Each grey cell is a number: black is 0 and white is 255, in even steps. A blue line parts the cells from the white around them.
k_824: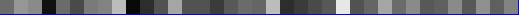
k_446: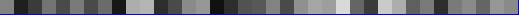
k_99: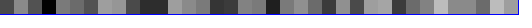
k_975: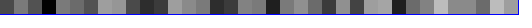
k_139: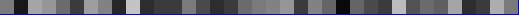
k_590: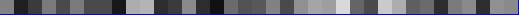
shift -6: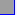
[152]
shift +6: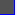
[88]
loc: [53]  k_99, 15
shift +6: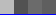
[194  88 113 101]
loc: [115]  k_446, 3
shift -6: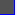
[76]
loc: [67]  k_975, 25

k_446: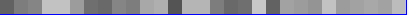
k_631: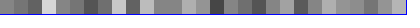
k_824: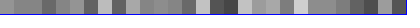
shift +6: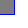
[131]
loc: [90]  k_631, 21

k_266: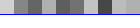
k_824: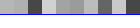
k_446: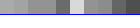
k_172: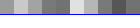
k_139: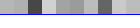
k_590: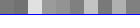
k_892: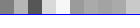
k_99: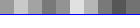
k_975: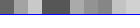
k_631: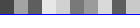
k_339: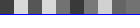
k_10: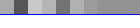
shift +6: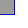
[161]
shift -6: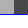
[170  65]
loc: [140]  k_446, 7

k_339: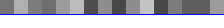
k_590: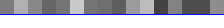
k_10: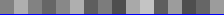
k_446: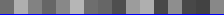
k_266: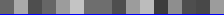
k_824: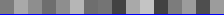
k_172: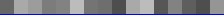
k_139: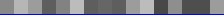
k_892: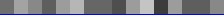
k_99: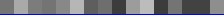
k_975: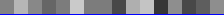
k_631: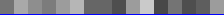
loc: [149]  k_172, 15
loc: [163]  k_892, 1
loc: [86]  k_172, 11

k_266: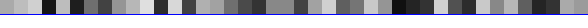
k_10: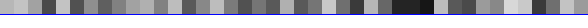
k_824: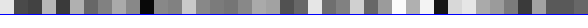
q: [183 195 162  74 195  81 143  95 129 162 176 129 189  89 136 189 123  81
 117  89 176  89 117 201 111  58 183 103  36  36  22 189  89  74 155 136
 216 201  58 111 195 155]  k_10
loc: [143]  k_10, 6
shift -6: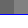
[ 97 123]
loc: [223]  k_266, 10
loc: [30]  k_266, 5
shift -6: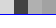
[210  60 170 156]

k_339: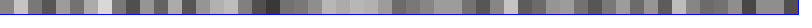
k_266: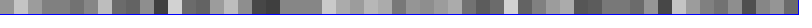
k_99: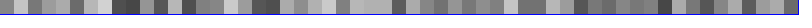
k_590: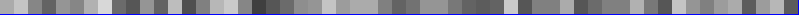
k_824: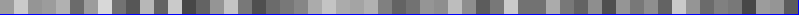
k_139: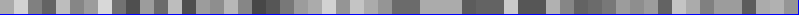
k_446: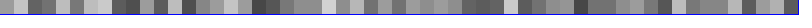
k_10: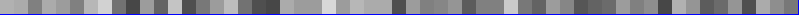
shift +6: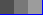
[ 85 126 162]
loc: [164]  k_824, 25
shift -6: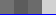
[108  86 101 204]
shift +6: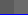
[ 98 113]
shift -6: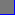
[114]
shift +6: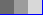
[113 162 222]

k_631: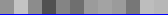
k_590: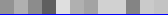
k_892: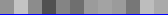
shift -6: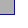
[170]
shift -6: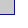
[196]

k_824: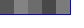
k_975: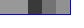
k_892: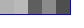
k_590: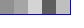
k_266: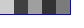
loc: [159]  k_266, 2
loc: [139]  k_892, 3

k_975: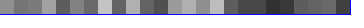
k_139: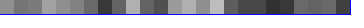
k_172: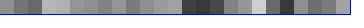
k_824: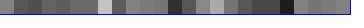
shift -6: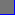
[111]
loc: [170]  k_824, 15
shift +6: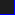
[35]
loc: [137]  k_824, 14
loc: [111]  k_172, 22

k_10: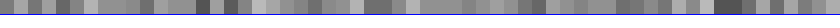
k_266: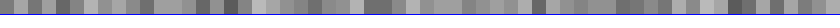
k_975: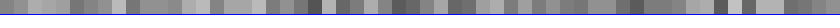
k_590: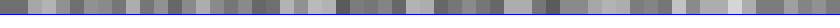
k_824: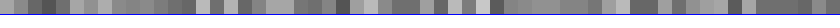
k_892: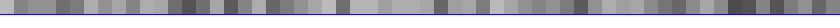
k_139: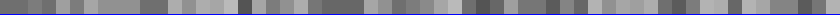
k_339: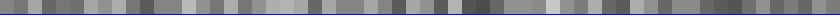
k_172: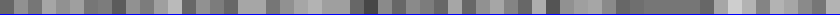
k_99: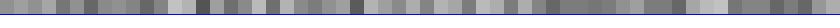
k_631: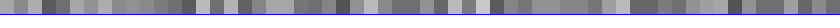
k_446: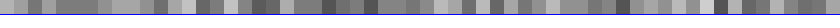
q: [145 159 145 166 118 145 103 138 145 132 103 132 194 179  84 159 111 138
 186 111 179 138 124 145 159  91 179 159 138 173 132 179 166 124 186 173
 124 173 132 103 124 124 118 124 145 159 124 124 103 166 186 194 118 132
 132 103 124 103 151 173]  k_99
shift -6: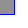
[139]
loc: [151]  k_99, 58
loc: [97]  k_631, 17
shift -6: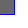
[97]
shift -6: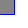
[126]

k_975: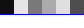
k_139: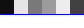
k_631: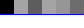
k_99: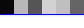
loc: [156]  k_139, 3
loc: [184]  k_99, 1
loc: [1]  k_631, 0
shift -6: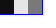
[  9 223 115]
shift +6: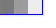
[127 162 243]
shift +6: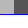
[190  91]

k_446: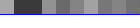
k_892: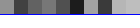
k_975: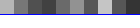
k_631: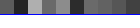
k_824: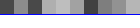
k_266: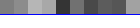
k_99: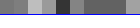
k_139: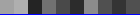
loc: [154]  k_99, 3
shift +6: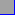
[168]

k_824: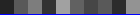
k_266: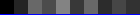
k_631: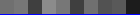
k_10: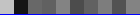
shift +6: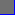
[118]
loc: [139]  k_631, 3

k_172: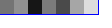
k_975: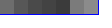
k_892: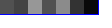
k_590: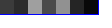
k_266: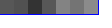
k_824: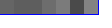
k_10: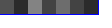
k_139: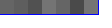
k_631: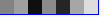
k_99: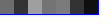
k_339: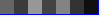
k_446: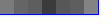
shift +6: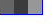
[107  65 157]
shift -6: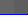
[95 88]

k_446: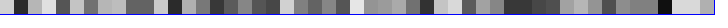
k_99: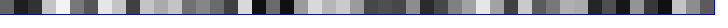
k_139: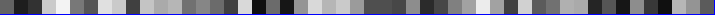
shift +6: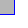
[188]
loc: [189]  k_446, 8
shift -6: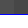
[73 65]

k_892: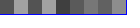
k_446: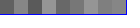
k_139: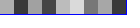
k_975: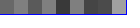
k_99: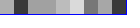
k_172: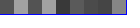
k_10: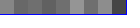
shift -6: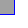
[155]
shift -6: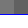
[113  91]
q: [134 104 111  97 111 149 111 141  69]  k_10
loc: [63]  k_892, 4

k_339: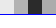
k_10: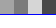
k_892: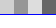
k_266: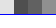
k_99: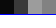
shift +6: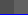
[ 85 103]
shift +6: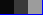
[ 15  63 162]
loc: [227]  k_266, 0
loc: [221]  k_892, 2
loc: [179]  k_339, 1
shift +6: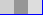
[214 156 227]
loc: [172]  k_339, 3

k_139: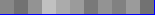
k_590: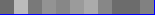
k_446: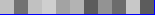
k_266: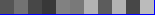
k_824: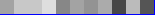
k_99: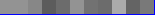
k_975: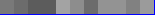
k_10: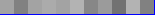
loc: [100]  k_99, 9
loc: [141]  k_975, 5
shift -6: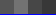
[ 79 108  65  50]

